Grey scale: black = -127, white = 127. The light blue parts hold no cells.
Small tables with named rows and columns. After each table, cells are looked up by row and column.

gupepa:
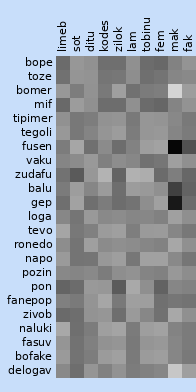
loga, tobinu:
7
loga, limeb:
7
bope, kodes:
-16
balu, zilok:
-17
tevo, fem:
27
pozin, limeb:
8
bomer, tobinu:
-4
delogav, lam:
-3
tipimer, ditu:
-2
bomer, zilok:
31

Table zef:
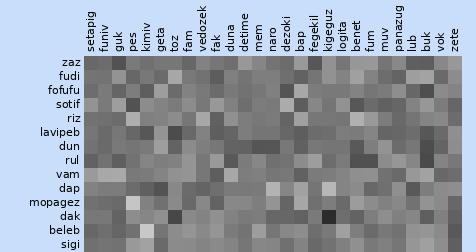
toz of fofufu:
-20
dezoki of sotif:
43
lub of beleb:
18
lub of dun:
-8
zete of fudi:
12
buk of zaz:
-33
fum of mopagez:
12
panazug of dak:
0
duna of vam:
39
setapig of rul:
-29
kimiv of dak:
6
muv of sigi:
0
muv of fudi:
-18
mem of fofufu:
-8
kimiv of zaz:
-15
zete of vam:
-18
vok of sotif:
-3
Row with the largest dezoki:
sotif

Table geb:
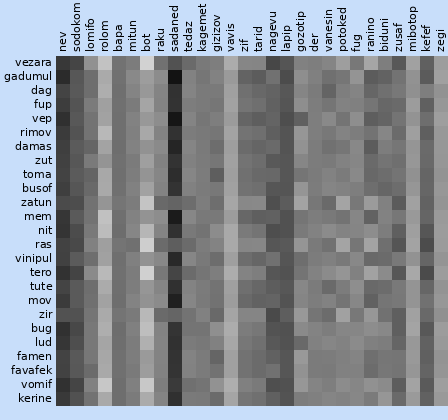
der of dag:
-4
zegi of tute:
19
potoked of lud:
2
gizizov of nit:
12
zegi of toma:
19
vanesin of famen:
-3
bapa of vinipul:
-16
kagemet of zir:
1
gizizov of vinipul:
-18
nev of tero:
-77
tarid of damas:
-26

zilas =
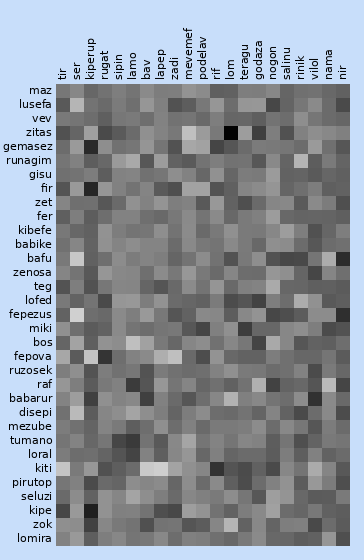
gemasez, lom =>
-41
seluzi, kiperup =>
-29
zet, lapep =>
20
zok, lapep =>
-12
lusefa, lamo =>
-16
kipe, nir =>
-34
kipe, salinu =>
-19
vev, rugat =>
-32
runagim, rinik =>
52
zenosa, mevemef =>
23
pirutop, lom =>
-32
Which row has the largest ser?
fepezus

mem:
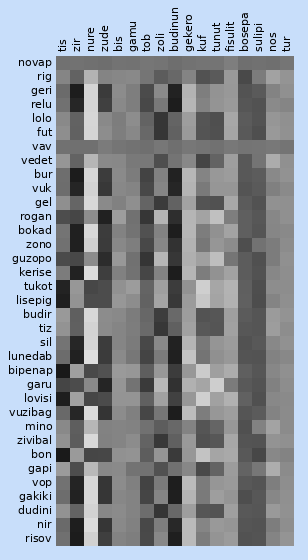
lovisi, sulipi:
-47
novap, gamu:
-13
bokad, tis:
-11
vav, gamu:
-13
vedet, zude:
9
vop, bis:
12
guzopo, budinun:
-72
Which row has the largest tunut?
garu

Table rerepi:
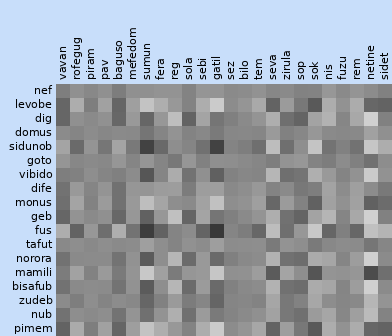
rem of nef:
20
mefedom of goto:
5
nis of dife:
35
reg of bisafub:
54
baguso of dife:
-14
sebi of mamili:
25
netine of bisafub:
80
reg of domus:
19
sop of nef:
2
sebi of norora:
25
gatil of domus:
-5
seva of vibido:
54

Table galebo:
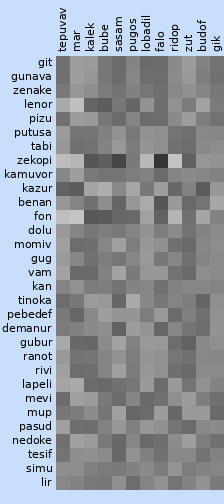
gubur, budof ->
8
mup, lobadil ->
-19
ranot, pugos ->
-2
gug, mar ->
7
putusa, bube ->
0
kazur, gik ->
23
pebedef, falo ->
24
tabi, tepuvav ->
22
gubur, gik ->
16
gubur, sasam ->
34
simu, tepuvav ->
14
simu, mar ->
13
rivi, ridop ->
-16
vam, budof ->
13
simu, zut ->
-2
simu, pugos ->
1
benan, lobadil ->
42
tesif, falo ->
-14
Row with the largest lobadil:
zekopi

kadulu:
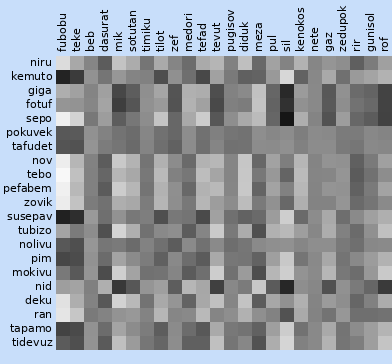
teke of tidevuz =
-48
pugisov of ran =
14
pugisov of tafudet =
-14
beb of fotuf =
6
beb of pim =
18
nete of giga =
9
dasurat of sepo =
29
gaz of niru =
21
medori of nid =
54
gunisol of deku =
1
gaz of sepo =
-45
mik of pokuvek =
-12

